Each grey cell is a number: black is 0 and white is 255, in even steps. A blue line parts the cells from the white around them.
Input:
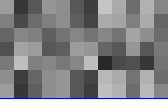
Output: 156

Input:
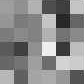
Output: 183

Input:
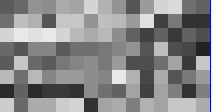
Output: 204

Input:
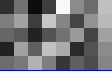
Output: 108

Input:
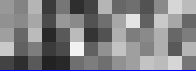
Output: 67
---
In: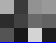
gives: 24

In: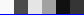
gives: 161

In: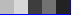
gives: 61

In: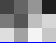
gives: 162

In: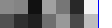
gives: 153

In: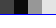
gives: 10

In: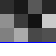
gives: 170

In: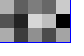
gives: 144
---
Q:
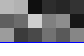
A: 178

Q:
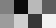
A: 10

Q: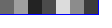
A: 159

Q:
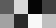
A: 215

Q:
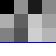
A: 145

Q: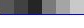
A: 65
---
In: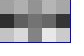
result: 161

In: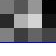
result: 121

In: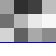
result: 161

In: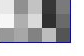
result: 232

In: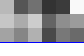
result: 185

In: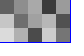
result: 97

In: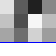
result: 225

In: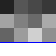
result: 34
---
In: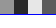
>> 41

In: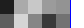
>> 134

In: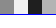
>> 241

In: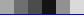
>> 19

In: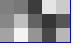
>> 149

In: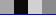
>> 10
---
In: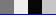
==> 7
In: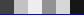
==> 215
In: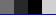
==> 0
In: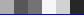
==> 210
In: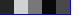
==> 9
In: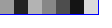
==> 20
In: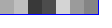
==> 155
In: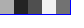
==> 242
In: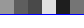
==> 30
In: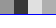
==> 224
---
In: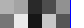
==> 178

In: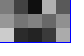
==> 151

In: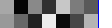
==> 167

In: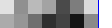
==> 225

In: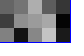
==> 62

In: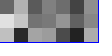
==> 225

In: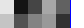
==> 230

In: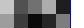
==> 198

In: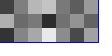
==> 175
